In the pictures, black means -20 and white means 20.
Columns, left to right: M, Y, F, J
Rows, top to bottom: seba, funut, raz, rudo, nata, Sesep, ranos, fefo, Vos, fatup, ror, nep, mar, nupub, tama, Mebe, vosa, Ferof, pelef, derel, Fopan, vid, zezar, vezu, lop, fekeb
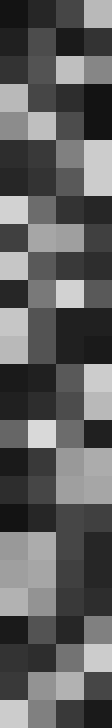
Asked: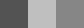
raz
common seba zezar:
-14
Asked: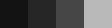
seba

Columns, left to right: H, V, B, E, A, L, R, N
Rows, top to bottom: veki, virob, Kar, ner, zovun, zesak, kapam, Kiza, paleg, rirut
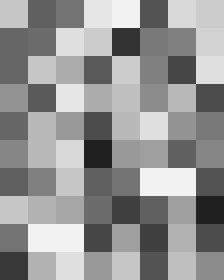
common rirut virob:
15
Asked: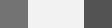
kapam
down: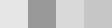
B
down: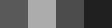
E
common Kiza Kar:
11
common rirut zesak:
4
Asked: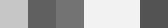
kapam

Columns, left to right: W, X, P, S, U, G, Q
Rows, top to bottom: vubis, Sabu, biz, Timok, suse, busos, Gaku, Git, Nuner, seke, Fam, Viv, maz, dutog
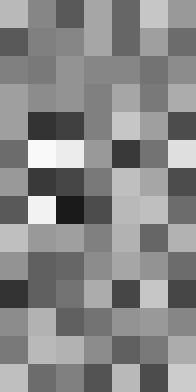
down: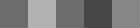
Q
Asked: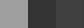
suse
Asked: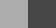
Fam

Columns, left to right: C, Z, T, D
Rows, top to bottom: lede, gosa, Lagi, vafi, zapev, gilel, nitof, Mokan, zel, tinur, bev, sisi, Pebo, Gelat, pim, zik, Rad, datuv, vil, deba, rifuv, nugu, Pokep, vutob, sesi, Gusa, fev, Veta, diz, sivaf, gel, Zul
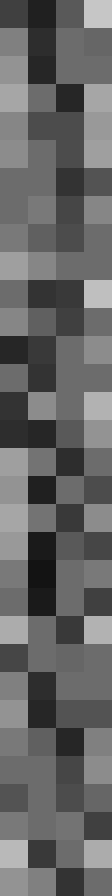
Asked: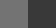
vil
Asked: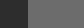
sesi
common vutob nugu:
-3
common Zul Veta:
-3
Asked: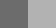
pim

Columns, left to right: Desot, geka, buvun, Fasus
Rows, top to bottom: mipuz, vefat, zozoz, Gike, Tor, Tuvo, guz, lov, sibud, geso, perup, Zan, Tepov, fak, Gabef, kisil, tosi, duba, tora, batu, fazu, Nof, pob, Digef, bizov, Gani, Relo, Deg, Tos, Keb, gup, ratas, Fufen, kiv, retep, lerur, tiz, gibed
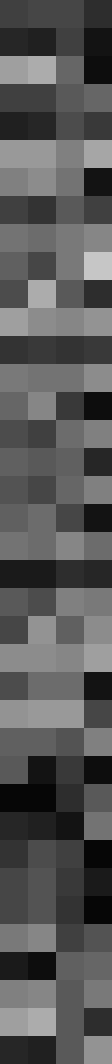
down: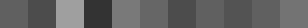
Desot
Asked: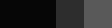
Tos
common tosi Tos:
-6
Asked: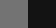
guz
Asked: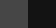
tora
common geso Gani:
-9

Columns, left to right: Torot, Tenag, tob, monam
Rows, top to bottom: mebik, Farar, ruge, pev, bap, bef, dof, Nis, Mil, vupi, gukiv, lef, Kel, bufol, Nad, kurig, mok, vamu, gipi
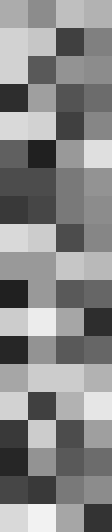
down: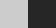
Torot
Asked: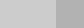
bufol
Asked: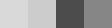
Mil
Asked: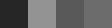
mok
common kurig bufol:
12
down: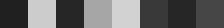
Torot

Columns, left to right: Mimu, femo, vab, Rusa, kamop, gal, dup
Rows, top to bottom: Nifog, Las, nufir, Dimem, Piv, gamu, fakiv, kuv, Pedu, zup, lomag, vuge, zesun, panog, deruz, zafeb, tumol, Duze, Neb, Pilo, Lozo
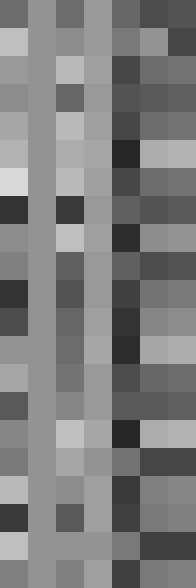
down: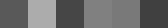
gal
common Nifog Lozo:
3

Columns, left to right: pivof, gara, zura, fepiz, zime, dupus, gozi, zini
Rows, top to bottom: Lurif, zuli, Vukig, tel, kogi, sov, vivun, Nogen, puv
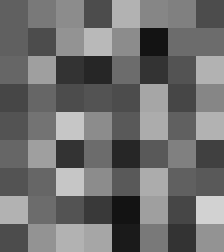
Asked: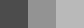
zuli
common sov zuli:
-3
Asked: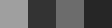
sov
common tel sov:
-4
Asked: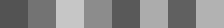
kogi
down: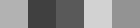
zini
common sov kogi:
-6

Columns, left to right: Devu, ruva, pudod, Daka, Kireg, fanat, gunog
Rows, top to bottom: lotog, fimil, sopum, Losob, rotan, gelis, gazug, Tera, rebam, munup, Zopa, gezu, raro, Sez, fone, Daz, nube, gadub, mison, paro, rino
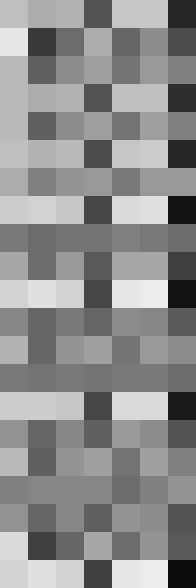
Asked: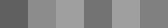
rotan
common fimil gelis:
-8

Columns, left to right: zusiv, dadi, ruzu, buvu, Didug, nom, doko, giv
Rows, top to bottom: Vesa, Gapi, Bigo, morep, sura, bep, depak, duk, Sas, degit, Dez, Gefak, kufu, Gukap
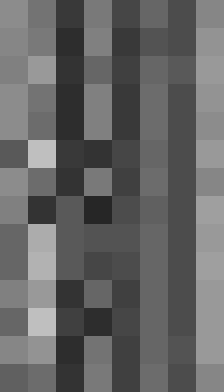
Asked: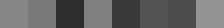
Gapi
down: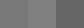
buvu
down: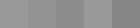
giv
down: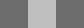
dadi
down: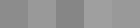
giv
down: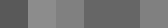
zusiv
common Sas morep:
-8

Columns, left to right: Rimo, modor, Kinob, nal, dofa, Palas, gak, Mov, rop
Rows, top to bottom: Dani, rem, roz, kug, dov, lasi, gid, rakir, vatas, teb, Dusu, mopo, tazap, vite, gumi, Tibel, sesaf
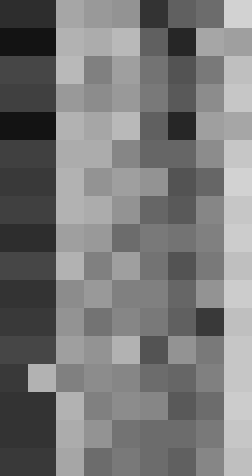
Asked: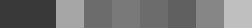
sesaf
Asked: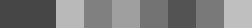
roz
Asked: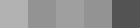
gid
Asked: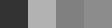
gumi
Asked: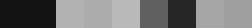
rem
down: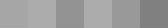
nal
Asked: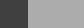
lasi

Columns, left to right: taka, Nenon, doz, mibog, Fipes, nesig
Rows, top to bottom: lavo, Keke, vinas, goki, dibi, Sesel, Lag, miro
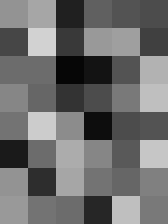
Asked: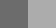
Sesel
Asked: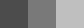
goki
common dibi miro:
-2
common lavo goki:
-8
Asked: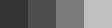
goki

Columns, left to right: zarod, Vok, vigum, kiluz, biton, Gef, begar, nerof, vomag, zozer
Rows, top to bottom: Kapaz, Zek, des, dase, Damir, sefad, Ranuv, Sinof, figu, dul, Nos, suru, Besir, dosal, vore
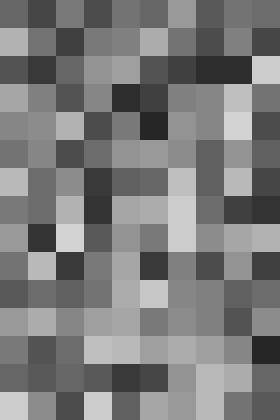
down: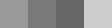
zarod
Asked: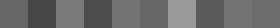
Kapaz
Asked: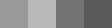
vore
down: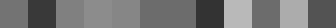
Vok

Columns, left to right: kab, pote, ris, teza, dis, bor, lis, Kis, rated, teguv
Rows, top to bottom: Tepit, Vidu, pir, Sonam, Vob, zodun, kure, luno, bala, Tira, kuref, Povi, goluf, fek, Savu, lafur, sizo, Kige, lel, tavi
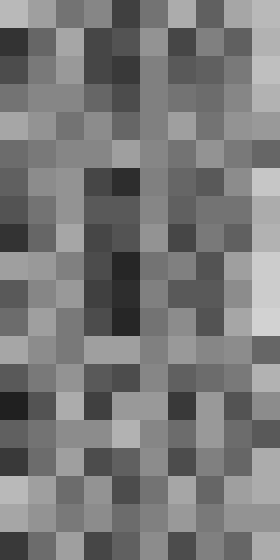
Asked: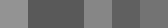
luno
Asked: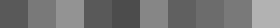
fek
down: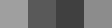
teza
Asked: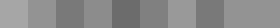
lel
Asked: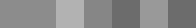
lafur
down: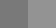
ris

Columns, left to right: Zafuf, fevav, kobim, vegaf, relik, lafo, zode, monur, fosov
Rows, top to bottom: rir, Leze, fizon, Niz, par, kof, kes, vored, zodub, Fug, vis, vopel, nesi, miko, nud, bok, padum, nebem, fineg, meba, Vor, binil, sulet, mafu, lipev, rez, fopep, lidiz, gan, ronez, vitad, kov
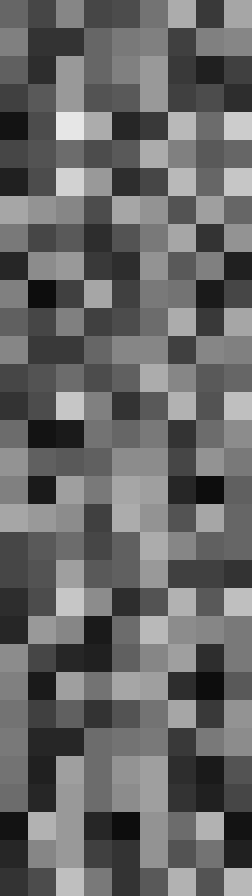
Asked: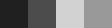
kes
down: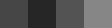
zode

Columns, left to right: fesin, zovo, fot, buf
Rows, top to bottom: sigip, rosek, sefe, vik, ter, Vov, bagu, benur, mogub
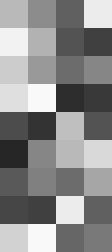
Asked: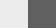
benur
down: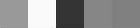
zovo
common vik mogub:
19
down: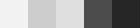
fesin
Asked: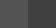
rosek

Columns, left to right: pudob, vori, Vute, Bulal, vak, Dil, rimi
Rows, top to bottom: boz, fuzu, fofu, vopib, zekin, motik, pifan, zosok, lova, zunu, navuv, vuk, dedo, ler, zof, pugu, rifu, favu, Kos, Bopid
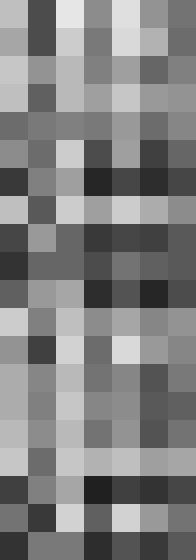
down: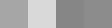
vak
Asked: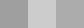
zosok

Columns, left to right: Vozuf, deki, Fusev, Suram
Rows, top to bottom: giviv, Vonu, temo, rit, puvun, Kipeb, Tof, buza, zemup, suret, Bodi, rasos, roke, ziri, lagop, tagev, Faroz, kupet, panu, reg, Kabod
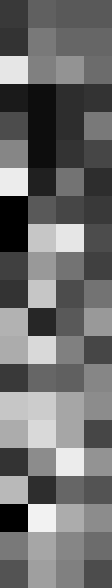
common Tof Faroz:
17
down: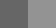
Fusev
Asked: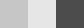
zemup

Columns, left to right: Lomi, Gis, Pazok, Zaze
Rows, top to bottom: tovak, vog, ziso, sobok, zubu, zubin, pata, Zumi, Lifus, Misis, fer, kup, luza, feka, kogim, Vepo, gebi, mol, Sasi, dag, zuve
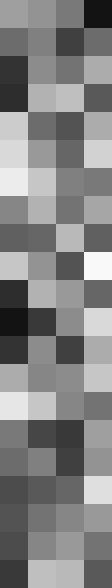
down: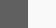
Zaze
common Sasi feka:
1
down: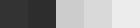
Lomi
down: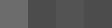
Lomi
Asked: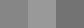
dag

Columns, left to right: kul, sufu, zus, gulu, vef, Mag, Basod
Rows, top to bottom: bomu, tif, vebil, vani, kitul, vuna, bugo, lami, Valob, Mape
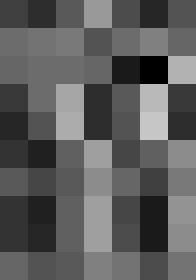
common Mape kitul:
-7
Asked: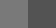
tif
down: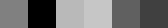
Mag
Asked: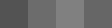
tif
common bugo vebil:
-4

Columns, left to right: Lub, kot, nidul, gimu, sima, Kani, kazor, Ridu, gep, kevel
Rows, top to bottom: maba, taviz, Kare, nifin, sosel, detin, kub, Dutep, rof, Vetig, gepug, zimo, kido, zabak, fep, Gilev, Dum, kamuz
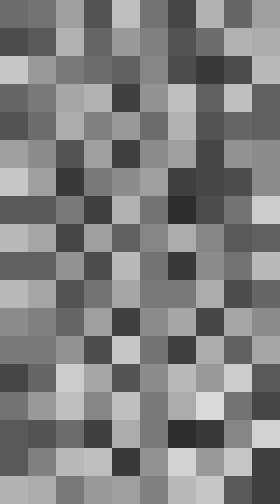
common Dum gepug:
9
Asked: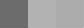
taviz
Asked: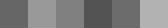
taviz
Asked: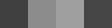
detin
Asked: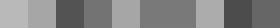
gepug
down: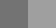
gimu

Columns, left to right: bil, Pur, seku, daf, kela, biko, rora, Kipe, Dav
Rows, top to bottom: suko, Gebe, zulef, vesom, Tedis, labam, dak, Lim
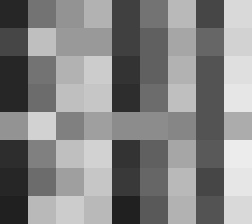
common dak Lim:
9
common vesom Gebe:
10
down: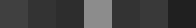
kela

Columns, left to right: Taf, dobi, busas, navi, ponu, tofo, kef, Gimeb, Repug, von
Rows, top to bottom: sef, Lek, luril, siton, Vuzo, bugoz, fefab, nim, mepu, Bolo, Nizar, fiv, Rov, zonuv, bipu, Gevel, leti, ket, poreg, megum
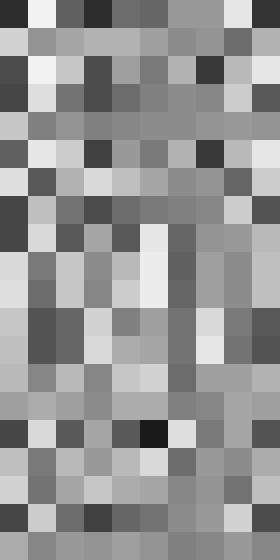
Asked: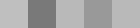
leti
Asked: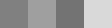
fiv

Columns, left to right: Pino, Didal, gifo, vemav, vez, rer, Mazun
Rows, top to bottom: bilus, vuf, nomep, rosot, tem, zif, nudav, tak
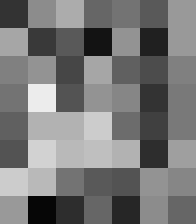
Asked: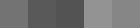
nudav
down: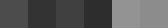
rer
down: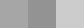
vemav
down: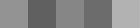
vez
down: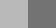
gifo
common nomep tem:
-5

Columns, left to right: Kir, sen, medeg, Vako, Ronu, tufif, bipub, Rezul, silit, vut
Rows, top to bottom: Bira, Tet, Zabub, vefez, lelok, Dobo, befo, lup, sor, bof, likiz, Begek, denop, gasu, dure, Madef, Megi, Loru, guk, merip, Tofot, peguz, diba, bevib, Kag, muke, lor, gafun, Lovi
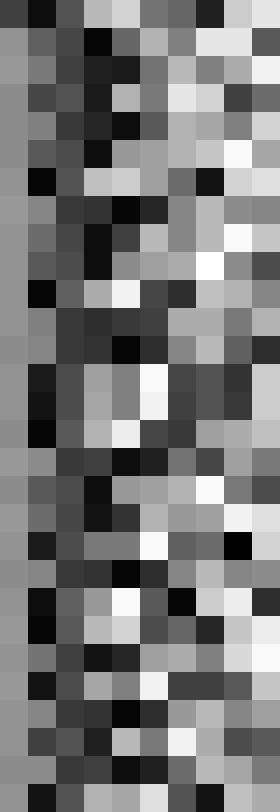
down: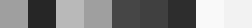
tufif
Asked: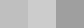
befo
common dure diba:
-8
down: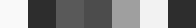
tufif
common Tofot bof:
2
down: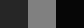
Ronu

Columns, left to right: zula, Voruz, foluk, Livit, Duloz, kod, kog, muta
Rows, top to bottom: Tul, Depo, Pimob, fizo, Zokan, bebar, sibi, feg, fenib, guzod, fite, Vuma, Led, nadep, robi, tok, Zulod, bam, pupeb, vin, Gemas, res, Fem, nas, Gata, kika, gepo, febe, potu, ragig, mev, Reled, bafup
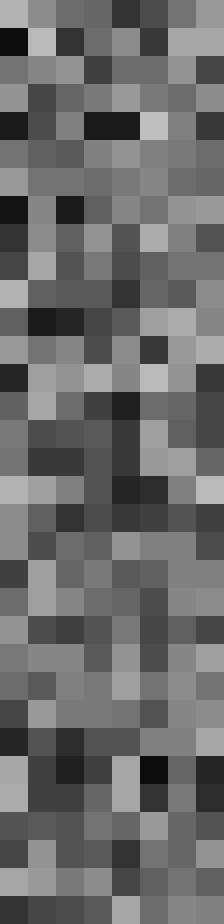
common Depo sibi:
-3
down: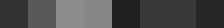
Duloz
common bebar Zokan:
0
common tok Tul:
-8
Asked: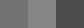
Led
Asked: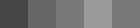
fizo

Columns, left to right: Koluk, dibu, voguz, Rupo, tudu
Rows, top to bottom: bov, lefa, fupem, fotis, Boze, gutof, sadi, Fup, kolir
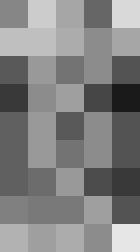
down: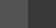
tudu
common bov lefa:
6
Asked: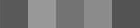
fupem

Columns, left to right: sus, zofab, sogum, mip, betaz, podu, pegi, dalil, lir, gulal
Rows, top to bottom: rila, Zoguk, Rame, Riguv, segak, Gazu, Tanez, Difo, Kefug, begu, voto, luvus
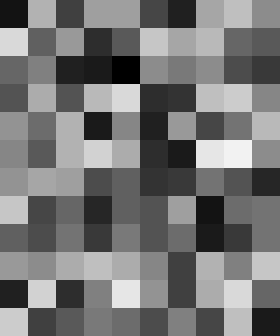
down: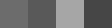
zofab
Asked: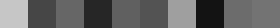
Difo

